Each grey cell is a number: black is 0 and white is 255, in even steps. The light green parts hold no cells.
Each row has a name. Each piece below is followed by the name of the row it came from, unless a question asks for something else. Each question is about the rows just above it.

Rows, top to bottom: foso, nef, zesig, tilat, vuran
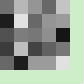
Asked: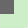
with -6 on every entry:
[98]
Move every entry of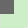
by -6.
[98]
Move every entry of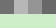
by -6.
[106 177 143  98]
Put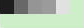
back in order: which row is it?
nef
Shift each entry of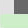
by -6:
[219  98]
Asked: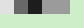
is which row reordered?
vuran

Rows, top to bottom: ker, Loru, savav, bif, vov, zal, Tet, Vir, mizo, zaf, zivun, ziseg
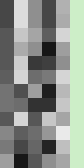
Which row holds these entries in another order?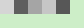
savav
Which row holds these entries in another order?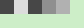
ker
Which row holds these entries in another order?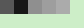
bif
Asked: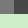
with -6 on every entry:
[115  65]

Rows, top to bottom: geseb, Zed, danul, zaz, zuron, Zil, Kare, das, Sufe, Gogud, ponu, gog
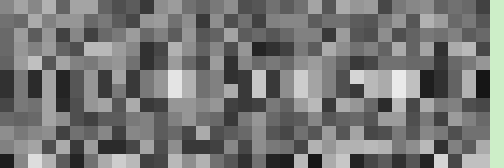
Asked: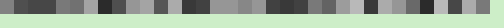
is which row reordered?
das
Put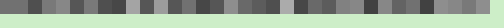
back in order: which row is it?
Gogud
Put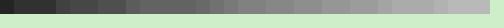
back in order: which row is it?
zaz
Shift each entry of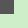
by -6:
[80]
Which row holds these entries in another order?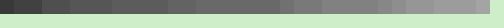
danul
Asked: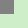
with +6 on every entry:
[135]

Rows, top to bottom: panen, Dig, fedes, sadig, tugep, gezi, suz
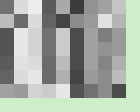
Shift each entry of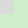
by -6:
[213]
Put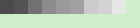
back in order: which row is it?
suz
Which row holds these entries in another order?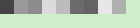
gezi
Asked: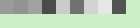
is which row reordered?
sadig
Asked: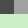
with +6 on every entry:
[ 81 167]
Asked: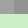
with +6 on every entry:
[167 152]

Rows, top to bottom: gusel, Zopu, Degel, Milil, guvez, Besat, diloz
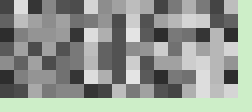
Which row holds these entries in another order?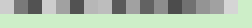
Milil
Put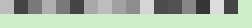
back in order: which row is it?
gusel
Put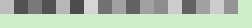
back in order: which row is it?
Zopu
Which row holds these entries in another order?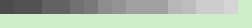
Zopu
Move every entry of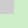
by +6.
[211]
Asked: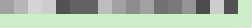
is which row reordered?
Zopu

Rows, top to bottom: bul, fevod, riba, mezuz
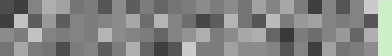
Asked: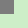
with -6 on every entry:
[118]
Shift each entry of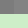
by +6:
[130 137]
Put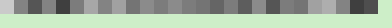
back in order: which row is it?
bul

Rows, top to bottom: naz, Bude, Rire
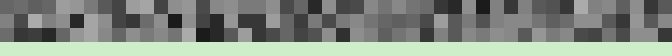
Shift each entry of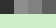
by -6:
[ 42 136 123  89]
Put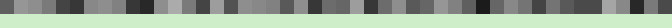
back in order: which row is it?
naz
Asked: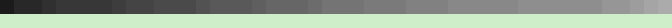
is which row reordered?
Rire
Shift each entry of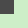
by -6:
[68]
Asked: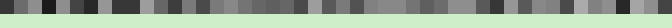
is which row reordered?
Bude

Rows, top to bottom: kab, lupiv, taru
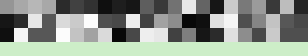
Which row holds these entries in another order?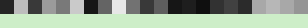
kab
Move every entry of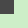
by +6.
[78]
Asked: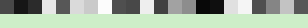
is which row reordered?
lupiv
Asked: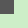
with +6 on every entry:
[93]
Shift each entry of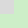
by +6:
[224]
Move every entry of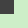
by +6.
[71]

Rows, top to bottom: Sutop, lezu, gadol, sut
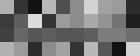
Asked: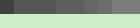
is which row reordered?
gadol
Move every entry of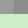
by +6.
[161 146]
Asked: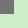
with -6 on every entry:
[110]
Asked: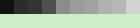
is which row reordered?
Sutop
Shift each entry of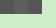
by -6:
[80 88 80]
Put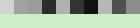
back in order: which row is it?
Sutop

